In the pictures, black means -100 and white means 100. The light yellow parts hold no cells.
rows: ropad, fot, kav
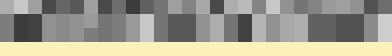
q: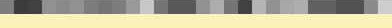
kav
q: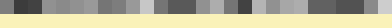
fot
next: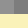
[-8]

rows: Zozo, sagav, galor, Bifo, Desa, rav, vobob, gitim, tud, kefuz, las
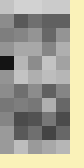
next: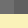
[-25]
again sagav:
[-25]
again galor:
[16]

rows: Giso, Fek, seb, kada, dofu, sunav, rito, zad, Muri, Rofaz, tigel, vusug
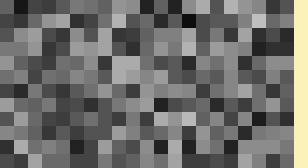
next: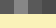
[0]
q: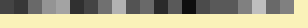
Fek
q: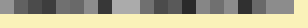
dofu
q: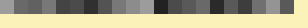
zad
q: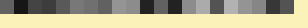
Giso
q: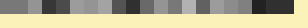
kada

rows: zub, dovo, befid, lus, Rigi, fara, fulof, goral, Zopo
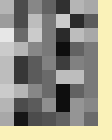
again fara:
[48]
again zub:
[42]
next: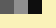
[17]
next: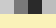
[32]
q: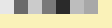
befid

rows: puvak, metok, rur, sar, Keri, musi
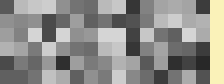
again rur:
[67]
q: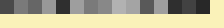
Keri
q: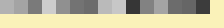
sar
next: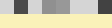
[56]
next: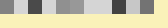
[-25]
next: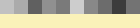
[34]

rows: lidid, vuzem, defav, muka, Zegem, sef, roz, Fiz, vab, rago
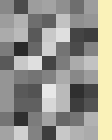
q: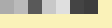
defav
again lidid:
[23]

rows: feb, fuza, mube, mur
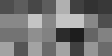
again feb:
[-27]
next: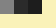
[-21]
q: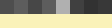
feb
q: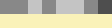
fuza

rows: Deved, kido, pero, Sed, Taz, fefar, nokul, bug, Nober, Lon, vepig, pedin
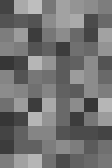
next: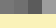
[10]
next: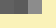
[-2]

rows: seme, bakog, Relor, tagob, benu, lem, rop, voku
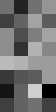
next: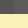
[22]
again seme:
[-11]
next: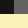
[62]
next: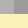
[22]
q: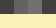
voku
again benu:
[22]

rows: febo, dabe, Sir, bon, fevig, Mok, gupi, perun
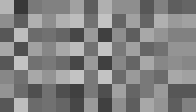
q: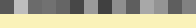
perun
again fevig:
[6]
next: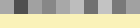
[-21]

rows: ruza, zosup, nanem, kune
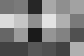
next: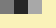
[12]
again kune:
[-48]

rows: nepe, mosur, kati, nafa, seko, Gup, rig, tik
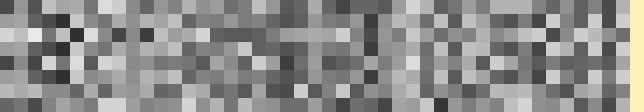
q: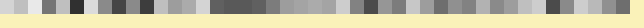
kati
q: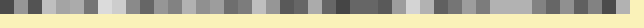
nepe

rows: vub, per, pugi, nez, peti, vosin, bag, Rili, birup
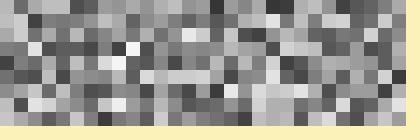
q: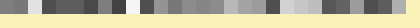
nez
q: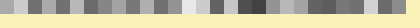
pugi
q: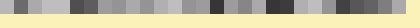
vub

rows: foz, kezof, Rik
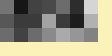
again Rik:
[-15]
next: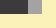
[-54]
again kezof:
[-54]
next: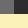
[67]
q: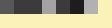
kezof
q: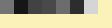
foz

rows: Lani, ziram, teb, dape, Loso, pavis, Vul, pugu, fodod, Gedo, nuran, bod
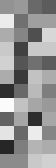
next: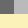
[-1]
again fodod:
[30]
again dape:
[58]
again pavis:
[35]

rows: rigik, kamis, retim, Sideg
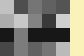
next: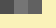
[-34]
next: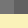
[-34]
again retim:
[-82]
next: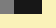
[-82]
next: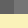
[46]
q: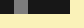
retim

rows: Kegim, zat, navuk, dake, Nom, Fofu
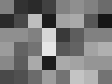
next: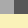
[-83]
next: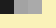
[-32]
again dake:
[-22]
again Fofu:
[-10]
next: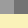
[54]
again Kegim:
[1]
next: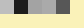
[-83]

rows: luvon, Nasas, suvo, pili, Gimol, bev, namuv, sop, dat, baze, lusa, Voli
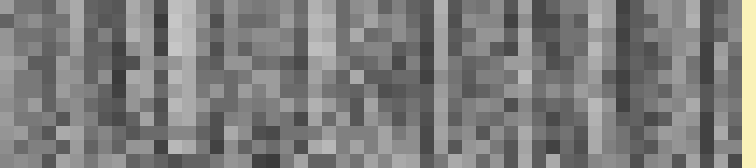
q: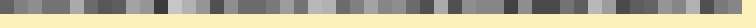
Nasas
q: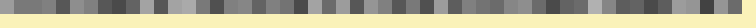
dat
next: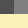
[5]
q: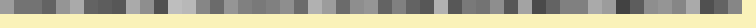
luvon
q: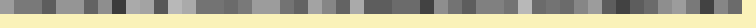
bev

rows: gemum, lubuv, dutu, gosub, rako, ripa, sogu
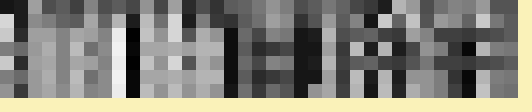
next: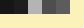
[-22]
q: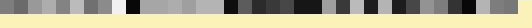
gosub
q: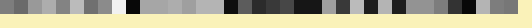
ripa
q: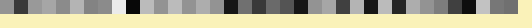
sogu
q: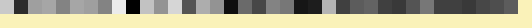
rako
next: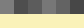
[-55]

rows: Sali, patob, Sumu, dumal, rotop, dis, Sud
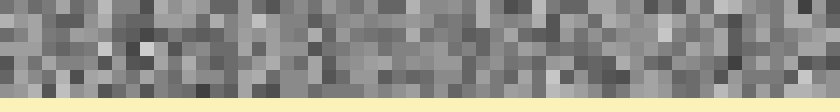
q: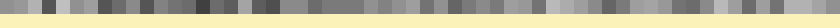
Sud
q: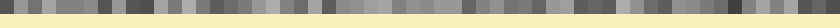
rotop

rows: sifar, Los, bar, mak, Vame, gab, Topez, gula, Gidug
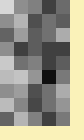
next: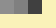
[-16]
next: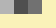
[-27]
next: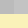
[17]
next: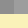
[-38]
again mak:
[-50]

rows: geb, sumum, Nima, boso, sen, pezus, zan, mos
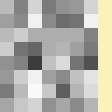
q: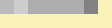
Nima
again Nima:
[36]
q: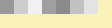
pezus

